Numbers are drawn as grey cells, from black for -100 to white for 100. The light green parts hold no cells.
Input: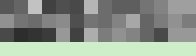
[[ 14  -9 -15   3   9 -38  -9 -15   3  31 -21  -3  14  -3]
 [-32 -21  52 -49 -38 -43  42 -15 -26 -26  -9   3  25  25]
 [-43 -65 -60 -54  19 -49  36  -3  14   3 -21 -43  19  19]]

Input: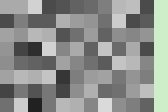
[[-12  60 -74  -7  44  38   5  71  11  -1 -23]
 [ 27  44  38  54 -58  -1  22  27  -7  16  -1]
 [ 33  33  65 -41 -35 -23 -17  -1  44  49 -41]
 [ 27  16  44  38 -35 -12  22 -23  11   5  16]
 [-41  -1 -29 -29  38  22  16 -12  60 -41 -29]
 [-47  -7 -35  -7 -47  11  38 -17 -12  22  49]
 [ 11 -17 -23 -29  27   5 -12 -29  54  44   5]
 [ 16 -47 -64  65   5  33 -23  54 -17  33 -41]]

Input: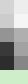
[[ 60  92]
 [ 66  86]
 [ 16  37]
 [-55  27]
 [-65   5]]

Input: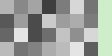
[[-20  79 -41 -14  53  12  69]
 [-31  23 -41  59  23  35  -3]
 [ 41   7  29 -51  -3  69  -9]
 [ 47  -9   2  35  47  79 -26]]

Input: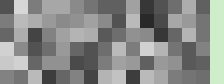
[[-36  69  -3  31  31   8  -9 -25 -25  26 -57 -36 -14  36 -25]
 [ 58  64 -20  14  14 -42 -36  -3  26  20 -25  20  14 -30 -25]
 [ -3  46  36  20   8  14  26   8 -36  46 -68 -42  31  20  -9]
 [-20  36 -47   2  26  41  36 -30 -14  14   8 -57 -20  41  -9]
 [ 64   8 -36 -14  20 -20 -36 -14  46  -3  64  41  -9 -30   2]
 [  2  -9  46 -52 -20   2 -47  41  52 -52  46  31  -3  -9 -14]]

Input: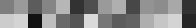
[[ 60  66 -86  49 -18 -34  71  -7 -28 -23  37  55  66 -71]
 [ -1  21 -28   4  43 -61 -39  21  37 -44  15  10  32 -61]]

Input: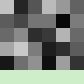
[[ 30  58  -3 -77 -65 -28]
 [-18   8 -65 -55  41 -18]
 [-82 -13  14 -88  24 -60]
 [-28 -44  -8  -8 -94  -3]
 [ 52 -71 -33  46  19 -23]]

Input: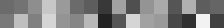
[[ -5  50   0  67  16   5  44 -73 -33  67  27  21 -44 -62  90 -50]
 [-16 -10  11  56  21 -16 -27 -56  27 -38  16  33 -33  38 -27 -21]]

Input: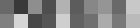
[[  0  67 -44 -33  62 -23 -12  34  -6  46]
 [-18 -55  11 -39  40 -28   6  17 -18  57]]
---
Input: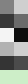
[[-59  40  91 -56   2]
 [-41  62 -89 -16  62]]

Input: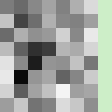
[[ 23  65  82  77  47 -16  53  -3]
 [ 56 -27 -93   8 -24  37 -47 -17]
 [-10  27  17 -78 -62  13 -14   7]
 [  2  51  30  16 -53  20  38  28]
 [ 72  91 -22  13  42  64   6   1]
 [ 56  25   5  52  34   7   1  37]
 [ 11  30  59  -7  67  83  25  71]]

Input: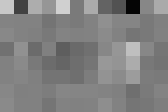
[[  8   6   2   1 -11   7   3  57]
 [  1   0   4   8  14   2   2 -48]
 [  1   1   0  -5 -16   0   2  36]
 [ -8  -2  -9 -15   0  -5  -9  18]
 [  2   5  -9 -21 -26   3  -1  63]
 [  1   4 -13 -14 -17   1  -4  -4]
 [  2   4  -2  -8 -12   2   2  34]
 [ 11   3  15  19   6   9  13 -22]
 [  2   0   9  16  18   2   4 -36]
 [ -8 -13  22  35  50  -8   4 -96]
 [ -7  -4  -3  -6   6  -5  -5   6]
 [ -1   3  -4 -10  -8   1   0  33]]

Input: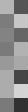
[[ -4  35  35  20  -4   3  -3  42]
 [-61  66 -45  32  40 -20  55 -33]]

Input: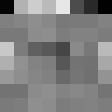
[[ -4 -10  20  38  57  -5   0 -96]
 [ -2 -10  11  14  -3  -5   4  40]
 [ 12   9   5   3 -25  10  11  61]
 [ 10  12   1  -1 -30  11   7  46]
 [ -3   3 -18 -32 -45  -2  -5  81]
 [  0   7  -8 -10   8   2  -4 -40]
 [  2   3 -12 -11  -6   2  -4 -68]
 [ -2  -9  15  32  46  -3   2 -99]]

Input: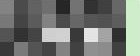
[[-56 -34  -6   3]
 [ -4 -61 -47 -41]
 [-34 -47 -29 -23]
 [-47  62   2 -13]
 [  2  64 -41 -70]
 [-49 -55 -19 -10]
 [ 13  79 -33 -61]
 [ 10  29 -36 -50]
 [-50 -63 -27 -19]]
